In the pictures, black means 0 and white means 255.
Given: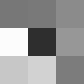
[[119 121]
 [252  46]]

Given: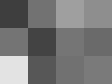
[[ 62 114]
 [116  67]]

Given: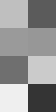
[[191  91]
 [154 151]]

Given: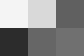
[[244 217]
 [ 44 102]]

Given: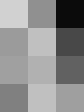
[[209 144]
 [155 192]]

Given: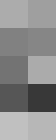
[[172 159]
 [129 134]]

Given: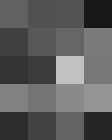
[[98 81]
 [64 87]]

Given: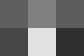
[[ 95 128]
 [ 70 225]]
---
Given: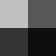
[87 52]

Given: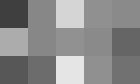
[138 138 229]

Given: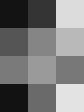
[220 133 122]

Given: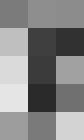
[140  63 218]

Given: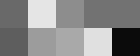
[114 224]

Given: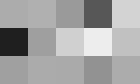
[211 237 170]
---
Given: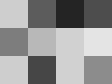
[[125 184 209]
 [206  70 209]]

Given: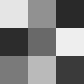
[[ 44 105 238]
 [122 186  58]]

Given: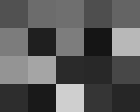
[[124  31 125]
 [148 165  42]]

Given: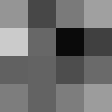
[[203 103  10]
 [ 97  99  77]]

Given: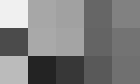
[[ 75 169 164]
 [187  35  55]]

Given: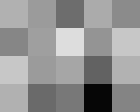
[[134 159 221]
 [199 155 166]]

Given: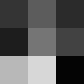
[[ 29 117  66]
 [184 215   4]]
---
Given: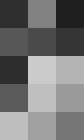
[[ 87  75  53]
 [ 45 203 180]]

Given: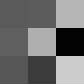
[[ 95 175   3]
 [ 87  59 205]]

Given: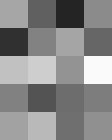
[[ 48 130 165]
 [193 206 147]]

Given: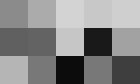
[[ 96  99 198]
 [181 120  12]]

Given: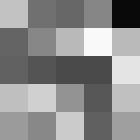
[[100 135 185]
 [ 97  84  74]]

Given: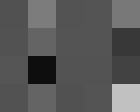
[[ 82 100  84]
 [ 85  14  83]]
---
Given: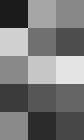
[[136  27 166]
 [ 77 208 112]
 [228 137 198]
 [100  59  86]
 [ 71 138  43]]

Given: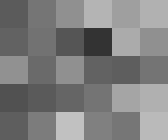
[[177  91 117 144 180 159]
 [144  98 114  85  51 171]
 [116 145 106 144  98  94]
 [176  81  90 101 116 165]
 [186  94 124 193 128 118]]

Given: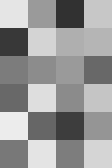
[[199 229 154  49]
 [181  56 212 175]
 [104 124 140 154]
 [197 104 222 139]
 [149 236 102  61]
 [213 120 228 125]]

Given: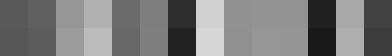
[[ 66  89  96 150 176 107 126  45 208 145 147 147  32 169]
 [ 61  87  92 156 188 103 127  34 215 144 150 148  24 174]]

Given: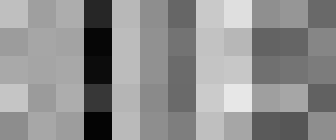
[[105 191 159 173  38 184 142 102 201 223 143 150]
 [134 156 166 163   6 188 145 115 194 183  99 101]
 [124 169 165 168  12 188 145 107 196 199 112 116]
 [ 97 197 155 173  55 181 138 106 203 231 159 166]
 [142 141 167 157   4 186 142 126 191 166  90  86]]

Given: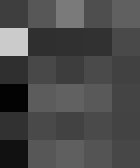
[[ 96  62  87 122  78]
 [ 73 203  47  48  49]
 [ 65  47  72  61  74]
 [ 68   3  92  97  89]
 [ 67  49  73  66  74]
 [ 71  17  87  95  84]]
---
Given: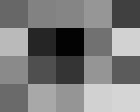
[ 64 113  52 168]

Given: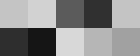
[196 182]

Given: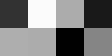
[25  1]

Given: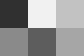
[194  93]

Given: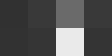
[ 57 234]

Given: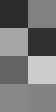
[129 166]
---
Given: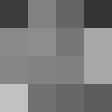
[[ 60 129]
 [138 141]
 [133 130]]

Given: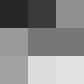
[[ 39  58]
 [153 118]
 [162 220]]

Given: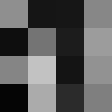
[[143  21]
 [ 14 116]
 [133 194]]

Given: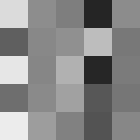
[[219 141]
 [ 95 136]
 [230 134]]

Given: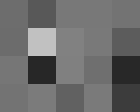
[[109  88]
 [108 193]
 [118  39]]

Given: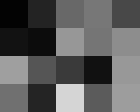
[[  3  35]
 [ 18  12]
 [159  85]]
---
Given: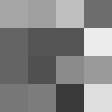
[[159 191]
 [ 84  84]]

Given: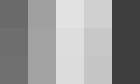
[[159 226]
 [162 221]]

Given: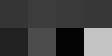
[[60 57]
 [76  3]]

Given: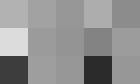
[[162 150]
 [155 148]]

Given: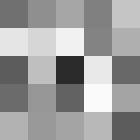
[[143 166]
 [214 241]]

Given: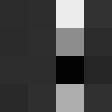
[[ 45 236]
 [ 46 141]]
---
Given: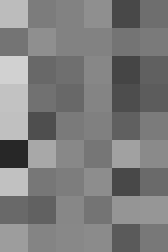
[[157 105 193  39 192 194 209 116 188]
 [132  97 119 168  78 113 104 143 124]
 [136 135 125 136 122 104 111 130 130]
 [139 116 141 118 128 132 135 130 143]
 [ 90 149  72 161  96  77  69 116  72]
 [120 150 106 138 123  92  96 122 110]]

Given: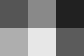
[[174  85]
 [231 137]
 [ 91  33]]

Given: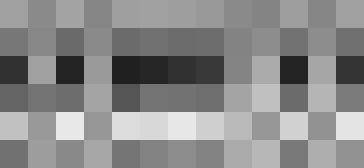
[[113 193 100  49 119 160]
 [157 153 115 160 135 138]
 [137 232 109  35 106 163]
 [167 150 164 154 138 134]
 [117 220  85  32 107 159]
 [130 216 115  38 113 160]
 [140 231 114  49 108 158]
 [130 207 110  57 109 153]
 [170 185 164 132 131 138]
 [183 151 192 171 141 132]
 [120 209 107  35 114 158]
 [174 146 181 166 141 134]
 [145 228 123  52 112 160]]

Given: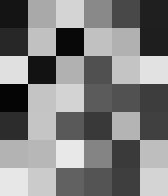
[[231 179  44   5 224  39  20]
 [203 183 197 196  18 193 169]
 [ 97 232  89 211 177   8 212]
 [ 84 132  57  91  80 193 137]
 [ 62  58 180  81 196 177  72]
 [212 190  64  61 226  30  31]]

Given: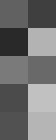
[[ 81  75 122  41  97]
 [181 193 105 179  63]]

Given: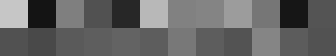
[[ 81 198]
 [ 73  20]
 [ 90 127]
 [ 94  81]
 [ 99  39]
 [ 93 184]
 [120 129]
 [ 93 132]
 [ 83 156]
 [133 118]
 [ 92  22]
 [ 82  84]]

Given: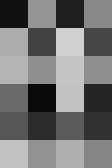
[[194  86 106 181 173  16]
 [146  44  10 143  66 149]
 [175  91 194 196 209  30]
 [134  49  37 143  70 137]]

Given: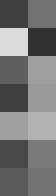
[[ 90  72 160  63  95 219  65]
 [115 122 178 154 160  48 114]]
